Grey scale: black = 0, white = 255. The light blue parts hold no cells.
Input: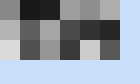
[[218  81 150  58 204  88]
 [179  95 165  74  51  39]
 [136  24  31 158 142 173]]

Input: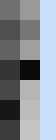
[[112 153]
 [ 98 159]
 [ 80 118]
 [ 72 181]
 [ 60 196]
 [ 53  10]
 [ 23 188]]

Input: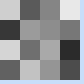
[[213 111 169  43]
 [207  90 133 232]
 [ 97 194 149  76]
 [ 55 155 141 119]]

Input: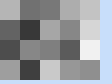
[[181 113 120 173 195]
 [158  63 201 151 143]
 [ 99  56 166 135 214]
 [ 77 135 127  91 241]]

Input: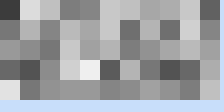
[[226 119 146 153 153 133 140 161 146 125 192]
 [153 140 119 200 161 180 125 146 167 186 161]
 [119 180 133 186 167 200 111 180 111 208 133]
 [104  83 140 208 239  91 180 119  83 104 173]
 [ 60 220 192 125 133 200 192 167 173 200  97]]

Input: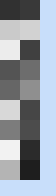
[[242  43]
 [236  64]
 [216  70]
 [202 210]
 [180  30]
 [124  76]
 [102 143]
 [ 84 109]
 [ 49  57]]

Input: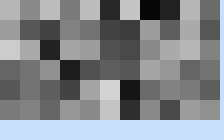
[[204 170  34 164 157  81  73 138 170 182 130]
 [182 138 188 123 188  40 196   7  34 182 107]
 [157  87  67 130 115  67  60 157  94 170  87]
 [123 130 101 150 138 196  46 138  73 157 144]
 [101 115 144  28  81  94  87 164 150 101 115]
 [ 87 115  94  67 164 211  21 107 130 123  94]]
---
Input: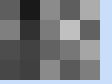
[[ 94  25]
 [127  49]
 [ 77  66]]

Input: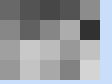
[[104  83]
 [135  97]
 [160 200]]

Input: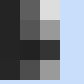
[[36 94]
 [36 85]
 [36 34]]

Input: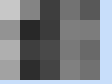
[[199 132]
 [147  40]
 [175  62]]

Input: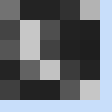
[[114  35]
 [ 68 199]
 [ 85 198]]

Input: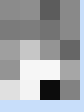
[[139 142]
 [123 125]
 [159 198]]
